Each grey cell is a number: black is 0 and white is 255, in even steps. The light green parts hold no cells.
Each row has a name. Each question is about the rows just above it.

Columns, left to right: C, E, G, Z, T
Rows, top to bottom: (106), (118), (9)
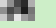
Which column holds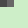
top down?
G
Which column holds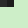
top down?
Z
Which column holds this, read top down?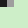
Z
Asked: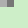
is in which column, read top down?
T
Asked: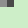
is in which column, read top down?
E

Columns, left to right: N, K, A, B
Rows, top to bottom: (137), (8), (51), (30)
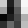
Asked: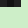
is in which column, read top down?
K
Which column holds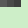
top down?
A
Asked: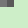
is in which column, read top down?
A
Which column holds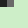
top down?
K
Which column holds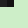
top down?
K
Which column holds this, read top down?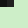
K

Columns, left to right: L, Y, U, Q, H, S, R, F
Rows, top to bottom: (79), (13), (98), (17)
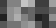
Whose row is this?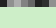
(98)
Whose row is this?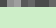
(13)

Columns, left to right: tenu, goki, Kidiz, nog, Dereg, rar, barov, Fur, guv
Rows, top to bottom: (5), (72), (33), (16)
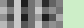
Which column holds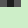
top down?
nog
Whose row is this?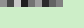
(5)

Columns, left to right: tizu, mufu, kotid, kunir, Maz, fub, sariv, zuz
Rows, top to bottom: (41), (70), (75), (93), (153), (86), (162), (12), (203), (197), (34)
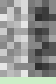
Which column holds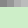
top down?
mufu
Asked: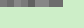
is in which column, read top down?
Maz
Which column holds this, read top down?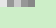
tizu
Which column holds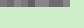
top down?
Maz
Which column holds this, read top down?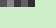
fub

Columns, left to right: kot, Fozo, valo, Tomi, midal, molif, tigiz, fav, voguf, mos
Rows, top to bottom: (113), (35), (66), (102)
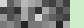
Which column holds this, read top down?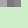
tigiz
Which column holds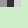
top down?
molif
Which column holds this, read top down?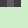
mos
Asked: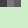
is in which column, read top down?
fav

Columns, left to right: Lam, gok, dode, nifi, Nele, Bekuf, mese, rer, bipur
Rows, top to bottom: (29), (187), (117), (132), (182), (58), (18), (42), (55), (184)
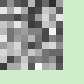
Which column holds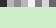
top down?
rer
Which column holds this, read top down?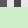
dode
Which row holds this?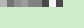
(182)
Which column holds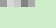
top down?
dode
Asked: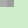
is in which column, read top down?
nifi
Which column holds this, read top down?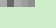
nifi
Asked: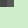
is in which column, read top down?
bipur

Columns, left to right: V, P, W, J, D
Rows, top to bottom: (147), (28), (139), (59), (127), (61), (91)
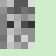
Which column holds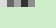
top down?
D
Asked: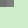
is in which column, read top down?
V
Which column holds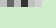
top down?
P

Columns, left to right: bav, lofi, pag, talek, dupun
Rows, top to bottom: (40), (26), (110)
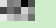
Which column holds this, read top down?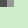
dupun
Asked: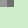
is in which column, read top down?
dupun
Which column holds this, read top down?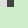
bav

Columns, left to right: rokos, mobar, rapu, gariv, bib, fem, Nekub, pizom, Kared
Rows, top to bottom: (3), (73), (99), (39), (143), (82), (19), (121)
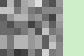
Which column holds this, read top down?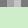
pizom
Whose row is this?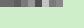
(143)
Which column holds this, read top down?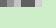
Nekub
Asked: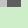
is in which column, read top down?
Nekub
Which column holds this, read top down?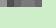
mobar

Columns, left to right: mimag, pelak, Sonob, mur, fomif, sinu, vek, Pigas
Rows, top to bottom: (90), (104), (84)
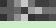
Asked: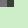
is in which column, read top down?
vek
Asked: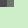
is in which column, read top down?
Pigas
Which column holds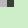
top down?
sinu
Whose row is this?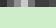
(90)
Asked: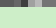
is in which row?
(104)

